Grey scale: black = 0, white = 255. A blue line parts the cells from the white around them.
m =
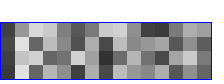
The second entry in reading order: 151
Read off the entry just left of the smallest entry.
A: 159
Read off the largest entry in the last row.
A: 225
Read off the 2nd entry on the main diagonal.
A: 225
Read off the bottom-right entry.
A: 101
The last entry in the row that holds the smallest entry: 122
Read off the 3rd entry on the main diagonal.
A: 209
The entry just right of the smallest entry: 108
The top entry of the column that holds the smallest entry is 202
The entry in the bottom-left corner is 58
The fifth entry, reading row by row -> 128
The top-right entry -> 159
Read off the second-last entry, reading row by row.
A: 143
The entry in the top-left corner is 65
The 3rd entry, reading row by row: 217
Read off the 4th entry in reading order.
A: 202
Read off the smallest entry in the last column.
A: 93
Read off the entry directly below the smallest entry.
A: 73

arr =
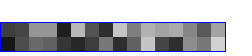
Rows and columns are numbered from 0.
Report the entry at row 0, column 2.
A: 149
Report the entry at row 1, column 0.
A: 23
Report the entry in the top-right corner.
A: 163
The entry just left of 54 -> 97
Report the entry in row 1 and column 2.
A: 105
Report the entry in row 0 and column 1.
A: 69
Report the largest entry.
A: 210
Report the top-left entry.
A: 62
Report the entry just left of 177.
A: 126

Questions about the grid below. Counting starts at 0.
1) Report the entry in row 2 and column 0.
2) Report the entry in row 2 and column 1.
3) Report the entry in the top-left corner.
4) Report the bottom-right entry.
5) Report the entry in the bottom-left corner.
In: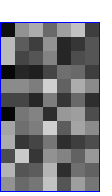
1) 186
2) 69
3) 15
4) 118
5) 146

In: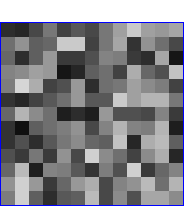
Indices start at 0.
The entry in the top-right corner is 166
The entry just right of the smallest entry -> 95
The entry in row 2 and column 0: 103
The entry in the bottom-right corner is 139
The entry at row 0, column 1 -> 38
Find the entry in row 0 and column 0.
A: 45
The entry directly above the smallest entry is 180
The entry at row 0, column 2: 72
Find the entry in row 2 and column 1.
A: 45
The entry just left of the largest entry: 125
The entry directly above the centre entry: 88
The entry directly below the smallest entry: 80
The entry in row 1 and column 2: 95
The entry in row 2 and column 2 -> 95
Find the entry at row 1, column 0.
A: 111
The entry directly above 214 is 139
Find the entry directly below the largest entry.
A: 38
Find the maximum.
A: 214
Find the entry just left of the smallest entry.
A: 51
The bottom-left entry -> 125

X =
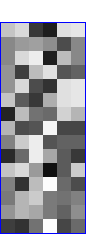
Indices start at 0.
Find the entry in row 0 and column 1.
217
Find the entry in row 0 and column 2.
56
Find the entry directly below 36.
181
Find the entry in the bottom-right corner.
106
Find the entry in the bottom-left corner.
62
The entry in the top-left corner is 196
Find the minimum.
16
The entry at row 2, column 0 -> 136
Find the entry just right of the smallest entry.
91
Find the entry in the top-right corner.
230
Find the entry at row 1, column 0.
136
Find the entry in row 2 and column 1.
217
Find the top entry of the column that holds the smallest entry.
30

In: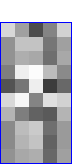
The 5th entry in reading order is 210
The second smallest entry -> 76
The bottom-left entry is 146
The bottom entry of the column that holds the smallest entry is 104
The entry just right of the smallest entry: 104
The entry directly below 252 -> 238
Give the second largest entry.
246
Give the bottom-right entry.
160
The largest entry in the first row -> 216
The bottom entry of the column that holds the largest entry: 174
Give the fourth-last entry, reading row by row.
168
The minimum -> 60
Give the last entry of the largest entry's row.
138
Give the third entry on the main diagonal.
168
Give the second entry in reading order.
160
